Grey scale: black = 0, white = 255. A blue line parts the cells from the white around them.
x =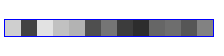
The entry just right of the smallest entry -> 102
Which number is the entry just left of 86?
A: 110
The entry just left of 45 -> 60

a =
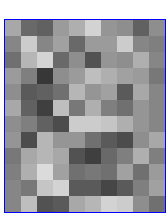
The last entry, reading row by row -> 112
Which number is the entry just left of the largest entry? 175
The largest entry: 219
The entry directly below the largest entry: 197
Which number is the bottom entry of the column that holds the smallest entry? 82
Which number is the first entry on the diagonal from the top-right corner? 142
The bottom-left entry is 134
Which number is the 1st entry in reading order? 168
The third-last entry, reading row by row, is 204
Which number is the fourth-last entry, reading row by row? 211
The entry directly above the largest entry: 182
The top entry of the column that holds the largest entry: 97
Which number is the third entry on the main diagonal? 211
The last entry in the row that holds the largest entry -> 155
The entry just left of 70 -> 90
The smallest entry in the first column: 112
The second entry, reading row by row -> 105
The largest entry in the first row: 211
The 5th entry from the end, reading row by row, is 182
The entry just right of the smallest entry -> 142
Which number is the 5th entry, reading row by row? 175
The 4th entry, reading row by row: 155
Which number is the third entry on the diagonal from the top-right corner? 142
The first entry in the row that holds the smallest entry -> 155

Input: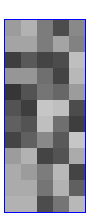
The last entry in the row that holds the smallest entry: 156
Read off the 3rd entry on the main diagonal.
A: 68
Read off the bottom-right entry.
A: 184
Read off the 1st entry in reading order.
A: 156
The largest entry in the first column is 178
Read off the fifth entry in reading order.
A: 137
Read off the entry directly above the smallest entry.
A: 150
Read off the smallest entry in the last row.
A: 76
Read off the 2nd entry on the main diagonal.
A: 164
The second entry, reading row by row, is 178
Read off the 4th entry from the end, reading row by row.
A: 178
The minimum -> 54

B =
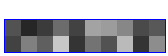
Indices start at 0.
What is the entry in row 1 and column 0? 66
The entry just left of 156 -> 163
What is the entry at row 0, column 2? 59
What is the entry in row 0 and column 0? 82
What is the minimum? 38
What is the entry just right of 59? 108

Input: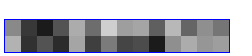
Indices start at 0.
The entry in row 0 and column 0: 137
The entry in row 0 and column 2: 27
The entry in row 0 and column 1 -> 56
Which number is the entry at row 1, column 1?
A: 49
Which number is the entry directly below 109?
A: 63

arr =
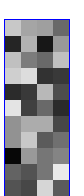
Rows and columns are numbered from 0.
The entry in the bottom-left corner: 83
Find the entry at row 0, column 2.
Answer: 159
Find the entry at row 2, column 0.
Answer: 192
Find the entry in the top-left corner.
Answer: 200
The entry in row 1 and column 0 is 37
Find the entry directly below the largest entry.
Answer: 91
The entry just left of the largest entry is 118
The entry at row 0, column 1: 165
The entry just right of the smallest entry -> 153
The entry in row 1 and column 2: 23
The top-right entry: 105
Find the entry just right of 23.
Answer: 153

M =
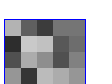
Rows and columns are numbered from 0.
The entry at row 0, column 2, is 60
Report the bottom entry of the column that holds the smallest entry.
150
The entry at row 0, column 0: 179
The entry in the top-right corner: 117
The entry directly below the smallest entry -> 80
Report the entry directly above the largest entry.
95

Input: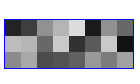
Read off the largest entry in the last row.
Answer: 168
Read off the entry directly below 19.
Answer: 161
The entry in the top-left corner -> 35
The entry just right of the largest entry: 27
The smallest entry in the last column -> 19
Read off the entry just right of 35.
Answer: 62
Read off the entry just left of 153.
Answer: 96

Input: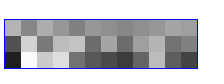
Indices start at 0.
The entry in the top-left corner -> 180
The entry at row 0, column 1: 135
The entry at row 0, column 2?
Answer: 173
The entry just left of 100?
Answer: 60
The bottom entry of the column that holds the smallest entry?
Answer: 31
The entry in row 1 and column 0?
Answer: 81
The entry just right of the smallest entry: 251
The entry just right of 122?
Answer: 188
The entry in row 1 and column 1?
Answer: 210
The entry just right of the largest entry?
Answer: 203
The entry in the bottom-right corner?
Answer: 68

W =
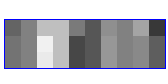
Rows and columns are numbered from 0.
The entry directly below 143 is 151
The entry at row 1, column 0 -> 115
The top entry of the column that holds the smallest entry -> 56
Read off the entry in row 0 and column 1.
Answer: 129
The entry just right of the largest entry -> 191
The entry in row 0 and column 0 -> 100
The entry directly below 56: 94
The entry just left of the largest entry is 129
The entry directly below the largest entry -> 234

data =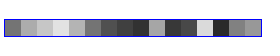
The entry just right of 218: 42
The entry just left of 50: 64
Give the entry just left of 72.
56

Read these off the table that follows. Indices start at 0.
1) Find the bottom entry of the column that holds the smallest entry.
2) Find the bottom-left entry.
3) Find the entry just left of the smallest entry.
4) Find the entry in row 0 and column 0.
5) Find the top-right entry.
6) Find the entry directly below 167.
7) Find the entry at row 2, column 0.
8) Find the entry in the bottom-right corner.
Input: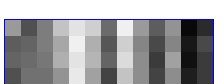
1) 30
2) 80
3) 147
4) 154
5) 43
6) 175
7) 100
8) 59

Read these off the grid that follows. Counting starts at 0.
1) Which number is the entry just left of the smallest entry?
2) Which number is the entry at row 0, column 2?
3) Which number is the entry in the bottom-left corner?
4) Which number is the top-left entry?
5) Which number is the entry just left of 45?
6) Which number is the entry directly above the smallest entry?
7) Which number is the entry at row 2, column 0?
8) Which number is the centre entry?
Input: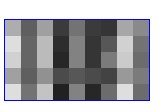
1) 195
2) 160
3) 222
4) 173
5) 187
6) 75
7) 209
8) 130
